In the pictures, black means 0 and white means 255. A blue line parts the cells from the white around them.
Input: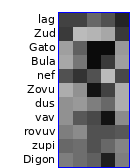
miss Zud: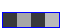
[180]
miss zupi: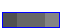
[110]
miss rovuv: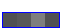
[139]
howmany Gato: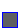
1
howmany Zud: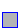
1
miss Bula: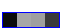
[118]

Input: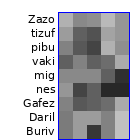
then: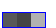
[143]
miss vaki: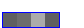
[130]
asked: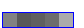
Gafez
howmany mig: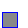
3
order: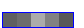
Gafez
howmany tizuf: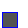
1
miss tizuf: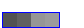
[163]

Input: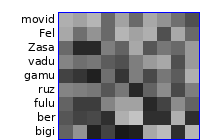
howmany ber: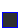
4
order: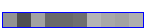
movid
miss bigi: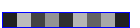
[25]
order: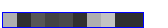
ber

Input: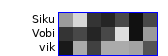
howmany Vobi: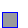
1
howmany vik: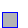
0
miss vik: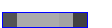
[25]
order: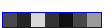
Siku
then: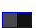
[72]
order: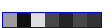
Vobi

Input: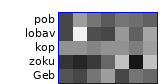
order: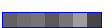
pob
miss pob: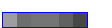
[90]
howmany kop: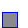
0
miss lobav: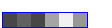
[78]

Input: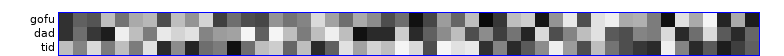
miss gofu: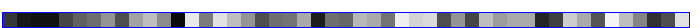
[176]
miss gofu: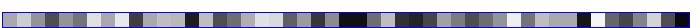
[84]
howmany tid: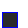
5
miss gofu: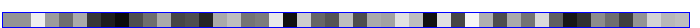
[132]
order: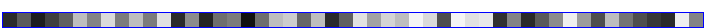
tid
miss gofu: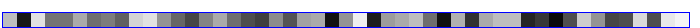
[184]

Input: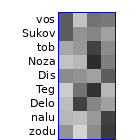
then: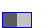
[115]
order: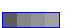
Sukov

